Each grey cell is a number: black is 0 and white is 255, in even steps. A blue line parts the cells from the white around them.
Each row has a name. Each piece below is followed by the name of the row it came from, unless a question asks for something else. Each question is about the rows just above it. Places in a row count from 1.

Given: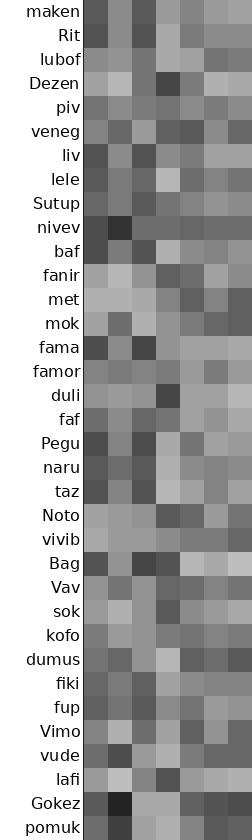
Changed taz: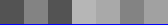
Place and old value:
5, | 161 |
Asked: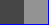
fama
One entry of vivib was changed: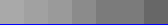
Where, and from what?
2, | 154 |

